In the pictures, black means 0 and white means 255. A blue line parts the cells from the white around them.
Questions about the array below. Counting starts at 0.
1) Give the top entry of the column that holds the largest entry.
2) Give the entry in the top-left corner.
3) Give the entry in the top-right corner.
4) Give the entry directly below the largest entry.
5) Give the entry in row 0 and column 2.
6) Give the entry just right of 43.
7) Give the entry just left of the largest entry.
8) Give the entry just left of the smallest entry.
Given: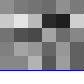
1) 122
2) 143
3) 122
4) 81
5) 115
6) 30
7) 201
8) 43

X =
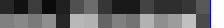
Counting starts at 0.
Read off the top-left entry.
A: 39
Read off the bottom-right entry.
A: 74
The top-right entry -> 87
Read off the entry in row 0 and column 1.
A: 17
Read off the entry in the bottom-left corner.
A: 128
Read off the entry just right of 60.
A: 11
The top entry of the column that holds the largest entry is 54
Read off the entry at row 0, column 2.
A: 60

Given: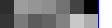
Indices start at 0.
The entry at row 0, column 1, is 157
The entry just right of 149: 142
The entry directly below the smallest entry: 173
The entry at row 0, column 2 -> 149

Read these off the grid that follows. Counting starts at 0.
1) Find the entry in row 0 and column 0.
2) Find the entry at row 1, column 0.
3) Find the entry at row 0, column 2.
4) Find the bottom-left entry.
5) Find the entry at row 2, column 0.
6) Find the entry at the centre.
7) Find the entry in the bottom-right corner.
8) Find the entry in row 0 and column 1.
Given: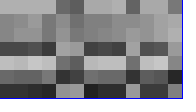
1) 176
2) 134
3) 176
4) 51
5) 134
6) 65
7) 128
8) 176

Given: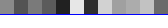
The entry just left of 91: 122
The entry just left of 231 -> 33
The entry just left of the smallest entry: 91
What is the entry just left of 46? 231

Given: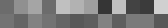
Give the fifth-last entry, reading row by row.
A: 130
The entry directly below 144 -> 101
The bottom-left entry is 115
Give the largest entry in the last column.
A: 208
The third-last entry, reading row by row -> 122
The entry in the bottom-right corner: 88
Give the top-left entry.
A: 108

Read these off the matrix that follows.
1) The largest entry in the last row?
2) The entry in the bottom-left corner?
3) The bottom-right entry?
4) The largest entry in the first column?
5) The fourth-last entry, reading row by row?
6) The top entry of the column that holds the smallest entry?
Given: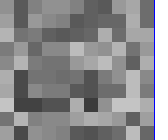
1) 188
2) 159
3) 103
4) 196
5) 96
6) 96

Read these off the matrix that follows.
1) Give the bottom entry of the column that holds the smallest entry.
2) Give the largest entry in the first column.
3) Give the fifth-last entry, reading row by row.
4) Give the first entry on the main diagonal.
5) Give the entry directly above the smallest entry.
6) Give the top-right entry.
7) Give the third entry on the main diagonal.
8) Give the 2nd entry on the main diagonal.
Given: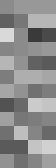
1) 133
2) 217
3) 209
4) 139
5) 182
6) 152
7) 58
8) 119

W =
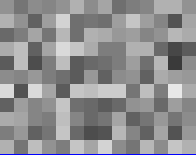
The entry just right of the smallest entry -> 140
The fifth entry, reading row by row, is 146
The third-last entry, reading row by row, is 140
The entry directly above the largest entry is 158
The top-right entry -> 146
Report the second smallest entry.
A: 71
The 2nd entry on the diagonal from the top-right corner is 83
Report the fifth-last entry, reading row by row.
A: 117
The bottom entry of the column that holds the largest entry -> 197
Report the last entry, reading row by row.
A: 177
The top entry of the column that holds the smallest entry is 177
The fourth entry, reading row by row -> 133
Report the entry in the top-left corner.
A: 146
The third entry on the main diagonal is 165
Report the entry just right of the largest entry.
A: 171
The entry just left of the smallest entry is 183
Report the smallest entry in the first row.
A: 111
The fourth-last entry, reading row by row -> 183
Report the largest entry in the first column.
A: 218
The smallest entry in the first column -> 91
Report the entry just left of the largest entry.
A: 125
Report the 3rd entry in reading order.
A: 140
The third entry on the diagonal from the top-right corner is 146

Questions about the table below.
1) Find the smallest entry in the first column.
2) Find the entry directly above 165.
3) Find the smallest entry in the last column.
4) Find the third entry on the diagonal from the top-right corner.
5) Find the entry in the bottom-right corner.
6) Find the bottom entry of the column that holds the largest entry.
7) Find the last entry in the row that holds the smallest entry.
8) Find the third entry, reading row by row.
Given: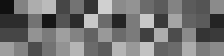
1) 16
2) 131
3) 36
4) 139
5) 139
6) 91
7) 139
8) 173

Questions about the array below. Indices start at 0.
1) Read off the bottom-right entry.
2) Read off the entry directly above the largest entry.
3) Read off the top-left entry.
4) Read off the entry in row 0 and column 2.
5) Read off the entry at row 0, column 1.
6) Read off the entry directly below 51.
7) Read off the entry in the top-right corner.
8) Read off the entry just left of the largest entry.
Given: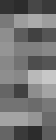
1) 93
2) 85
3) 51
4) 71
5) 44
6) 121
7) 58
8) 185

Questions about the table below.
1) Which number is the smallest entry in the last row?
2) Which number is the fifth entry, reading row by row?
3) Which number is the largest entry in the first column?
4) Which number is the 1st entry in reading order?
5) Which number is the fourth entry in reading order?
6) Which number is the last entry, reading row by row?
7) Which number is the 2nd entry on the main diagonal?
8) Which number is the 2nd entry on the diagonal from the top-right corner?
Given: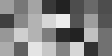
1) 50
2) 34
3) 172
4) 158
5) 56
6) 113
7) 137
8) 158

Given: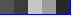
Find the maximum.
198
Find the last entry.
39
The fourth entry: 156

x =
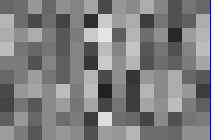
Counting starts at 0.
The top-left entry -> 103
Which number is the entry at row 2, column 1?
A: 144
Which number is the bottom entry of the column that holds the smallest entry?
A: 157
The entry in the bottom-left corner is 157
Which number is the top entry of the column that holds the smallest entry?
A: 74
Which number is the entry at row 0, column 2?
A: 151
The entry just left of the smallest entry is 188
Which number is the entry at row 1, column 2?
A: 74
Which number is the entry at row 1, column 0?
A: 180
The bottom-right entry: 144
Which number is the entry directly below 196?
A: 180
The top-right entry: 103
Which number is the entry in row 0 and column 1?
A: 109
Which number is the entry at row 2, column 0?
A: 172
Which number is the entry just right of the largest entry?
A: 95
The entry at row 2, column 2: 172
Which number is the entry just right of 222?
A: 109
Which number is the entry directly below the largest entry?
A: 188
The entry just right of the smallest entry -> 132
